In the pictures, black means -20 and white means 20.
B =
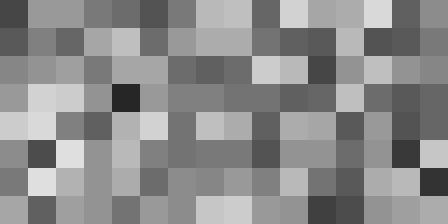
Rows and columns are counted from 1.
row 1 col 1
-9
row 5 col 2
14
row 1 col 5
-3
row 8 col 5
-2
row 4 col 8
0
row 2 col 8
7
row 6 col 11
3
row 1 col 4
-1
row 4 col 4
3
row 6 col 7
-2
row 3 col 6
6
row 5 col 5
8
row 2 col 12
-6
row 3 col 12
-9
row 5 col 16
-4
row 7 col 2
15
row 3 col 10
12
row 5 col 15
-7
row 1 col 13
7
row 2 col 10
-2
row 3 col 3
5
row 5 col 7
-2
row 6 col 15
-11
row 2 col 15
-6
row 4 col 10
-2
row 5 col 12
6
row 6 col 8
-1
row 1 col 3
4
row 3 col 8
-5
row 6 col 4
3
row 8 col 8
11
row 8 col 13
-8
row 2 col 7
4
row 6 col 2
-8
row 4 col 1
4
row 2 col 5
10

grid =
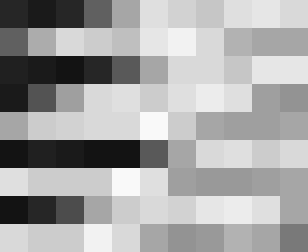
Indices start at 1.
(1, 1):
-14
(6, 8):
14
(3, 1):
-15
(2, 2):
7
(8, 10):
15
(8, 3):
-8
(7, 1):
15
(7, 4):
12
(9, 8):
4
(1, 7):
13
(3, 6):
6
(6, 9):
15
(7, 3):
12
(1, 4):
-5
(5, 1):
6
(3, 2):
-16
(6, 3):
-16
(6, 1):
-17
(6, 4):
-17
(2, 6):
16
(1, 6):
15
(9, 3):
12
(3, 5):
-6
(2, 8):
14
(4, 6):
12
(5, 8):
6
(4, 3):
5
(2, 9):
8
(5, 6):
19
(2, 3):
14
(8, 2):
-14
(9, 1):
14

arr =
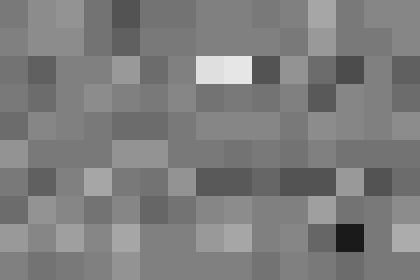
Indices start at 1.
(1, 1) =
-1
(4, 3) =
0
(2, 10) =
0
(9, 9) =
6
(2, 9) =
0
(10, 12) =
-1
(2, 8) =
0
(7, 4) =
6
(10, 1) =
0
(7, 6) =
-2
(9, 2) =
1
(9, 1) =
4
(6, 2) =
-1
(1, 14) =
1
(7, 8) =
-6
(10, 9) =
0
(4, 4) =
2
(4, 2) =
-3
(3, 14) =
0
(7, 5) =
-1
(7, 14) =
-7
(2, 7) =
-1
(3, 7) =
0
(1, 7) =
-2
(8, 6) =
-4
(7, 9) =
-6
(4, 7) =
1
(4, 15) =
-3
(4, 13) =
1
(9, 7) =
0
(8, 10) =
0
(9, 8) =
4
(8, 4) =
-2
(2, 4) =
-2
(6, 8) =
-1
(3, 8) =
15
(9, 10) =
0

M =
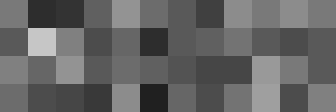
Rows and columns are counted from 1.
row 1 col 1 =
-1
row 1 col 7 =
-6
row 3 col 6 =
-5
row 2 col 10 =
-6
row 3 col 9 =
-9
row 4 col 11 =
-8
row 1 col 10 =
-1
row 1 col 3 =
-12
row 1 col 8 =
-10
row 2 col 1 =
-6
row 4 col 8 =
-8
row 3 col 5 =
-3
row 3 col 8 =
-9
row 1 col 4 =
-5
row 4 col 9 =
-2

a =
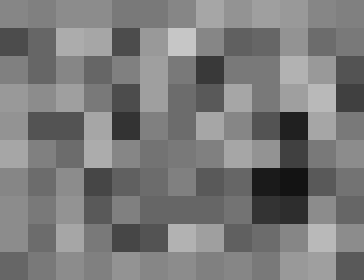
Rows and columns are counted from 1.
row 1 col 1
1
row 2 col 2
-4
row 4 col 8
-6
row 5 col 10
-7
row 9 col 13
2
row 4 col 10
-1
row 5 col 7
-3
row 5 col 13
-1
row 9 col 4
-1
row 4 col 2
2
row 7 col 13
-2
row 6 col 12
-1
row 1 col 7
1
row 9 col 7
8
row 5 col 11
-15
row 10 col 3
2
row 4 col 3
5
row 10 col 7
2
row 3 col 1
0
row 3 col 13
-7
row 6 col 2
0
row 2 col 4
6
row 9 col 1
2
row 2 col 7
11
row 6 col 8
0
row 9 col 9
-5
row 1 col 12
1
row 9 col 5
-9
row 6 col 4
7
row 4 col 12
9
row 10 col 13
-6
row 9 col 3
6
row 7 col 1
1
